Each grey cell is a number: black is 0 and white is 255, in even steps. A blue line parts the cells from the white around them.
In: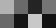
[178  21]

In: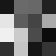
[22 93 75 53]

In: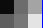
[ 11 119]

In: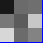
[ 24  91 131]

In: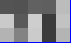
[ 83  89 203]

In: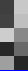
[ 63 191]
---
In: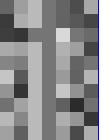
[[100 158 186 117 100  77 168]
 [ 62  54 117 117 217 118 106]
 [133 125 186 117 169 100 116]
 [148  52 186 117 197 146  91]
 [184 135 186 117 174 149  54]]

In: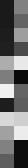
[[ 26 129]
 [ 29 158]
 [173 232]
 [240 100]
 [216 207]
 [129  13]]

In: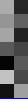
[[172  39]
 [165  34]
 [  4  90]
 [ 17 160]]

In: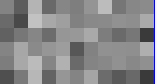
[[131  93 180 105 134 126 148 188 118 135 139]
 [ 97 119 134 108 150 152 169 125 106 119  58]
 [125 168 187 133 177 106 132 136 145 136 144]]

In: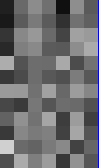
[[ 32 105 140 112  16 142  90]
 [ 53 136 152 106  68 161 154]
 [173  83 109 108 169  76 114]
 [154 153 113 161 104 156 134]
 [ 98 145 114 165  61 156  63]
 [208 106  99 122 137  66 102]]

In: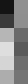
[[ 20 144]
 [182 106]
 [213 109]]
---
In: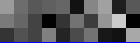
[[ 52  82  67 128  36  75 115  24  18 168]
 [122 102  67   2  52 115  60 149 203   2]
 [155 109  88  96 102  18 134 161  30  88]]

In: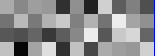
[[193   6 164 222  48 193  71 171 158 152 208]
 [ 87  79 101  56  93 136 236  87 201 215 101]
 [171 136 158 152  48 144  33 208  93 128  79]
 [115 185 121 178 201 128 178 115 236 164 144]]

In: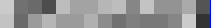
[[195 106 155 182 155 155 176 140 113 127 121 121 134 203  51]
 [203 113 106  77 189 163 163 182 189 134 195 147 147 170  84]]

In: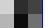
[[181  12 112]
 [210  45  66]]

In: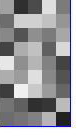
[[161  47  75 223 123]
 [136  83 143 123 167]
 [116  96  47  54 187]
 [109 116 129 181  33]
 [231 143 181 129  67]
 [173 155 223 136  83]
 [ 67 173 193  96 216]
 [109 208 208 193 149]
 [ 61 239 201 155 102]]

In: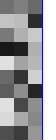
[[ 24  31 176]
 [105  52 208]
 [ 79  60 150]
 [224  72 142]
 [113 127 105]
 [ 93 142  37]
 [224 163 182]
 [216 169 135]
 [121 176 201]
 [195 188  44]]

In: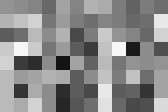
[[186  52 171 140  44  92  73 232  92  98  52 163]
 [210  59  44 140  20 163  98 186 118 147 140 147]
 [ 92 110 186 140 178  73 124 202 147 132 104 210]
 [147 140 132 104 163 132 178 171 124  98 124 110]
 [186 155 163 178 171  92 140 194 124 194 110 163]
 [186 171 210 140  38  86 110 225 104  73  79 218]
 [178 194 210 118 155 124 110 132 124 104 110 232]
 [202 246 202 118 155  92  59 194 246  26 140  79]]
